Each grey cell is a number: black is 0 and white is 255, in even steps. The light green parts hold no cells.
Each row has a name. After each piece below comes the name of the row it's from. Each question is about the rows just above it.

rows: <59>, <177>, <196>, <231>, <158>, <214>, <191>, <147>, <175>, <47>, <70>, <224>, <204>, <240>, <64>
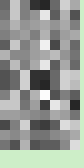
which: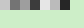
<70>
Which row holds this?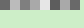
<191>
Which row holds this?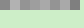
<196>
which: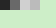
<175>
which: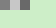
<47>
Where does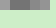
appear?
<240>
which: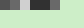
<147>

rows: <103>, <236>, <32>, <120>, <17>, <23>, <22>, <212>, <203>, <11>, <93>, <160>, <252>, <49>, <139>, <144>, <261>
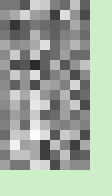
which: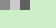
<160>
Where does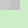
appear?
<49>

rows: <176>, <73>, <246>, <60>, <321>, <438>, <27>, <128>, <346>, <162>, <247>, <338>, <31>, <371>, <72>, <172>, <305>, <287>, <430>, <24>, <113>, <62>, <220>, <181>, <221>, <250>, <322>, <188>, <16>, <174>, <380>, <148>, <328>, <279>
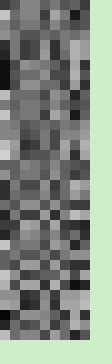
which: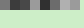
<438>
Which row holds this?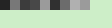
<438>

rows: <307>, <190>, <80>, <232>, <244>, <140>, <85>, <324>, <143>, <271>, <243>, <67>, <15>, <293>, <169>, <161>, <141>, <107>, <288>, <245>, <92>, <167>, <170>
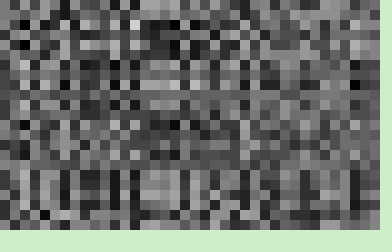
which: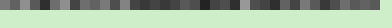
<293>
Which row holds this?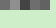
<293>
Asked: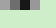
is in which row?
<245>
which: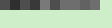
<169>

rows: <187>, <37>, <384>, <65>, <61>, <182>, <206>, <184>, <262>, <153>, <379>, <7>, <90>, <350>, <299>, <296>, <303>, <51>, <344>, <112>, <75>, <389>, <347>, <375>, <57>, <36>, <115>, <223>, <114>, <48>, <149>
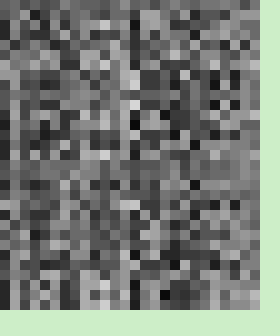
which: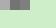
<296>
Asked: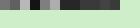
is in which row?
<36>
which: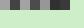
<149>

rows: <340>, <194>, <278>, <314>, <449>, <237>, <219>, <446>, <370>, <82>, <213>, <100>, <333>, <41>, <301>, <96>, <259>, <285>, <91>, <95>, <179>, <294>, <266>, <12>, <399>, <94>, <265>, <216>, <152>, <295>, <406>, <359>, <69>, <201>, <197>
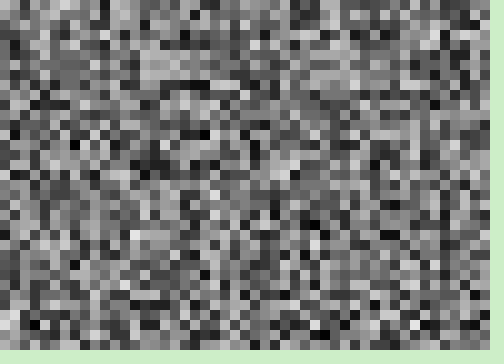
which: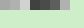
<259>
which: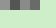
<194>
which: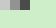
<266>
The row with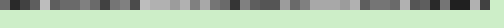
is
<237>
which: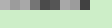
<96>
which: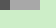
<446>

